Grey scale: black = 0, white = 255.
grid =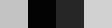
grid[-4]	195
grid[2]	38

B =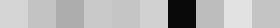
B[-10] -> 213
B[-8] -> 173
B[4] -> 197

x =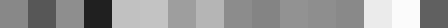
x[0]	136
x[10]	146
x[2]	142
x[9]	132
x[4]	193
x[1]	87

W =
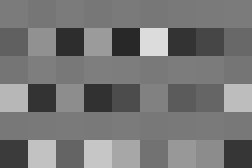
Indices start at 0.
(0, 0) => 123
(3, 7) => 101
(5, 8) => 54
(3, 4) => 76
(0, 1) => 118
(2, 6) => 124
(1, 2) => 45
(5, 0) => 59
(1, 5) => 220
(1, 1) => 145
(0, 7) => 122
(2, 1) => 126
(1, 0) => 96
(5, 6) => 152
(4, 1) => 121
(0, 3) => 119

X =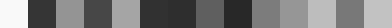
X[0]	249
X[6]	46
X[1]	53
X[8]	40

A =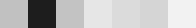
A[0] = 193
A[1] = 29
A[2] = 195

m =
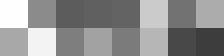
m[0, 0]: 254
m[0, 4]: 99
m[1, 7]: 61
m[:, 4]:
[99, 123]
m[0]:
[254, 139, 92, 96, 99, 203, 114, 172]

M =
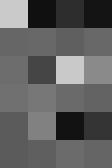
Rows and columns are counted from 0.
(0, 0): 202
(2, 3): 138
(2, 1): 69
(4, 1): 129
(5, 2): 107

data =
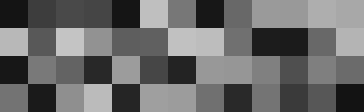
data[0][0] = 20
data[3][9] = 116
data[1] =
[184, 88, 196, 146, 94, 96, 193, 189, 112, 28, 27, 104, 180]
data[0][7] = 23
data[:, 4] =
[21, 94, 156, 37]
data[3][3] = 187
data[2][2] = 99
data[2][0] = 23
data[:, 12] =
[168, 180, 107, 19]
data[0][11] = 174
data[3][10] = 58
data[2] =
[23, 121, 99, 40, 156, 70, 35, 152, 150, 128, 79, 127, 107]

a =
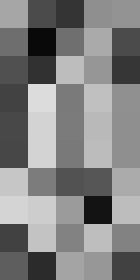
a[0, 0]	166
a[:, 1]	[75, 9, 49, 220, 211, 211, 124, 205, 195, 43]
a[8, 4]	130
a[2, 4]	54
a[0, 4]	147
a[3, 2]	122
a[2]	[80, 49, 189, 150, 54]
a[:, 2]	[52, 111, 189, 122, 123, 121, 82, 155, 130, 164]
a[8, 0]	65
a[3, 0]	66
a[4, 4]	143
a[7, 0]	212
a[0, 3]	143
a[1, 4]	75

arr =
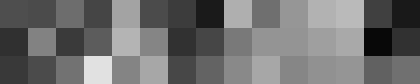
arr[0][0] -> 78
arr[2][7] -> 99
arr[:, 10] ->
[150, 148, 134]
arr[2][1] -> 75
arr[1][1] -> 130
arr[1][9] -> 148
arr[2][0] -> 57
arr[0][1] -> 75
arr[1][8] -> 121
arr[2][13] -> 97
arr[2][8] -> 137
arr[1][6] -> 49
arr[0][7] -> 26
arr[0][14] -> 25
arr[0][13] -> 64
